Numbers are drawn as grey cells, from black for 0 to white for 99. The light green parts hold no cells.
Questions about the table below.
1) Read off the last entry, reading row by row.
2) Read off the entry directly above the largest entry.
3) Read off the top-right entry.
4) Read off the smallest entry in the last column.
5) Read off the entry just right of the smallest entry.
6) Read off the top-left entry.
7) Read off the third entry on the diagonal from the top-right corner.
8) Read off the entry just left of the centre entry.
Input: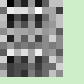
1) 54
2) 7
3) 75
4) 24
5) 36
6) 81
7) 42
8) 36

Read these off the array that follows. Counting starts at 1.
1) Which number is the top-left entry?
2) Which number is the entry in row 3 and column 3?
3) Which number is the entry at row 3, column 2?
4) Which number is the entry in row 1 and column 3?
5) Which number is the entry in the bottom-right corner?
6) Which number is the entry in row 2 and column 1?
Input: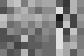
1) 42
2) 70
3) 60
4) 76
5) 54
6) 31

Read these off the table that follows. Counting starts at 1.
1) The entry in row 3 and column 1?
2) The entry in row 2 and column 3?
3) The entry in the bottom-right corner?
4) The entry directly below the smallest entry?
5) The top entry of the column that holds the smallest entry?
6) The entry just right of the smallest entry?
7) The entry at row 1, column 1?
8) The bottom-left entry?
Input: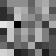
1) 17
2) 72
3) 27
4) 49
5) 55
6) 43
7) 32
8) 82

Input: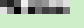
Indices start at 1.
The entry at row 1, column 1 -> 24
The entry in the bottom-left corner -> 87
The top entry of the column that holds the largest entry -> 93
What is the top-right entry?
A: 87
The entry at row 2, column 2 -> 52
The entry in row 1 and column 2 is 13

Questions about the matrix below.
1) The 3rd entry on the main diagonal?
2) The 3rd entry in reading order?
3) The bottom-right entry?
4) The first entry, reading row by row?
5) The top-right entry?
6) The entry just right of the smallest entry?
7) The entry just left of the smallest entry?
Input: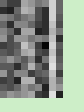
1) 35
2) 24
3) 13
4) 40
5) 40
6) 81
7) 24

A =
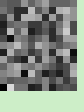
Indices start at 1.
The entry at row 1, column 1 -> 39
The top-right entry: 45
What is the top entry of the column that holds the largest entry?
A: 34
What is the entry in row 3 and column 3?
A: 17
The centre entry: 68
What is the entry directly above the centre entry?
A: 39
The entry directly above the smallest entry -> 45
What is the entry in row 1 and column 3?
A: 34
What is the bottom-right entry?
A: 29
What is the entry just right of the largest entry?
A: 45
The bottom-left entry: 1
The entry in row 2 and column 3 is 17
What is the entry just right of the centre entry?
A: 57
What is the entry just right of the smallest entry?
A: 84
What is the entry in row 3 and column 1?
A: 23
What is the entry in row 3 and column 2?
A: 57
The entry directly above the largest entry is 34
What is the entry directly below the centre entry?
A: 34
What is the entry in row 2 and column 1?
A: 45
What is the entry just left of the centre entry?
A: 34
